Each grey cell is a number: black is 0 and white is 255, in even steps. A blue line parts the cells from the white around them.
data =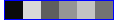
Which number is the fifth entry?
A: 195
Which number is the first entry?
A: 11
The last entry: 115

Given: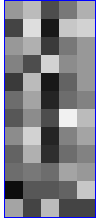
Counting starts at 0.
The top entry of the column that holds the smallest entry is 152
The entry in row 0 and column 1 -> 187
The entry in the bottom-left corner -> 164
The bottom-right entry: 68
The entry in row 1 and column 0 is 68
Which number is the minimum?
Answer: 13
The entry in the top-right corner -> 176
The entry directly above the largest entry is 109
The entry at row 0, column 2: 77
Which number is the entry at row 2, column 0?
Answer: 152
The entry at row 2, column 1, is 176
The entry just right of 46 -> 109
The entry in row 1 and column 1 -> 222

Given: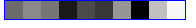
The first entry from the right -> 248
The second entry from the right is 192
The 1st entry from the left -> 107

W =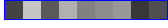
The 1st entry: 67
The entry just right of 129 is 140
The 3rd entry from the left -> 89

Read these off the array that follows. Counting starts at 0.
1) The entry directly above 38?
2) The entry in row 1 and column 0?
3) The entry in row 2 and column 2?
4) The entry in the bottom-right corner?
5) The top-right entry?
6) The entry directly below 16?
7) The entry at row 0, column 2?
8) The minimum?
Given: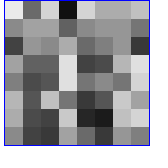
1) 57
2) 138
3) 138
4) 127
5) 192
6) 97
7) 212
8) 16

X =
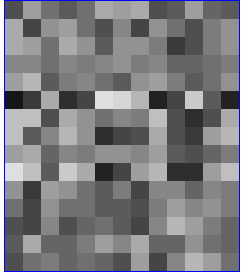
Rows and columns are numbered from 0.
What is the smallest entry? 22
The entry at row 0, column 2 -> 112
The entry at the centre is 69
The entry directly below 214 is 134
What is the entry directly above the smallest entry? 158
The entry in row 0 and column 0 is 79
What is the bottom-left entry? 79
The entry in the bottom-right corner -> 112
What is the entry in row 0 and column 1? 158
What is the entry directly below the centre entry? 146
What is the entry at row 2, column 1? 158
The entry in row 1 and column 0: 170
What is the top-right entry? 91
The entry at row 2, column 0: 170
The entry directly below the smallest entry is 191
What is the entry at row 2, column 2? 112
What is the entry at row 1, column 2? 146
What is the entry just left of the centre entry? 46

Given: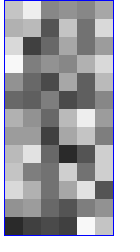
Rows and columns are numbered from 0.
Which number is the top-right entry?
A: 167
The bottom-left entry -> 42
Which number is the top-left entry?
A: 196
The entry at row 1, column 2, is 84
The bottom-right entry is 196
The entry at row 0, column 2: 135
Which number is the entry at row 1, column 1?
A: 186
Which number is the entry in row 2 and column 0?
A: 217
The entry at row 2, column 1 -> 64
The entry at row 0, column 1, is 238

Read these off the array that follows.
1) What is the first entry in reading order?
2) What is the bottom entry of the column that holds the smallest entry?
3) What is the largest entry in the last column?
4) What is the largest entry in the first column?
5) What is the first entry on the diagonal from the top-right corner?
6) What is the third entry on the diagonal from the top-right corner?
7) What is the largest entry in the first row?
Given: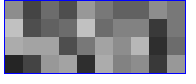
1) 141
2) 37
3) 152
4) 193
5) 120
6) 183
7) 152

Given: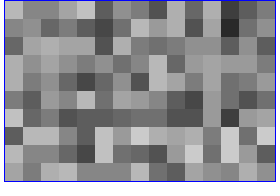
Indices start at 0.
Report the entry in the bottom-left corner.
164
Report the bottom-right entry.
144
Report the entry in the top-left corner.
184
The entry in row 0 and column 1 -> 134
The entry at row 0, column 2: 134
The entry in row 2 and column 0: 103
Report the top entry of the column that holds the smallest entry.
62
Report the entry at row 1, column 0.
134
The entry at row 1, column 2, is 103
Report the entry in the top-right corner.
124
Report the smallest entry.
41
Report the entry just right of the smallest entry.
112
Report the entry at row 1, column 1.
144
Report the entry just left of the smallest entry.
164

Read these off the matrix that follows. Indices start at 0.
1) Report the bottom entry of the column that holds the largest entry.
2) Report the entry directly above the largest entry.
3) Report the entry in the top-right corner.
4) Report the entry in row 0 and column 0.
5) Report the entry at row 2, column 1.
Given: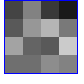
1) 130
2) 121
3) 25
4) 68
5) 100

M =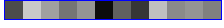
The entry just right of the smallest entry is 96
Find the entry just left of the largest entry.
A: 76

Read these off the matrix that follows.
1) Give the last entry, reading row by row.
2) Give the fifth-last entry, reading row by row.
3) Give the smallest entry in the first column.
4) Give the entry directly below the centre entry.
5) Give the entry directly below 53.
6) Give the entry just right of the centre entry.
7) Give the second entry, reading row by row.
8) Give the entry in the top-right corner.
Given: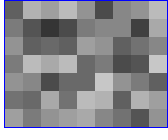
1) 147
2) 169
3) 96
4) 105
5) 105
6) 123
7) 178
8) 187

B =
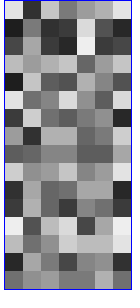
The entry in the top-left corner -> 227
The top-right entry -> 227
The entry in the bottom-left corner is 112
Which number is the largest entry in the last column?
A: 238
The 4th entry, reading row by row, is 122
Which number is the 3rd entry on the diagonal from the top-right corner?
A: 238
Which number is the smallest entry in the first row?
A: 49
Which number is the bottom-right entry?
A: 112
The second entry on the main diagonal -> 122
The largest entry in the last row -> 177
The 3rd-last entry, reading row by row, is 122
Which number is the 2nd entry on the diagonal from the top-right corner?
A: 82
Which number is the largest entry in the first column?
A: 238
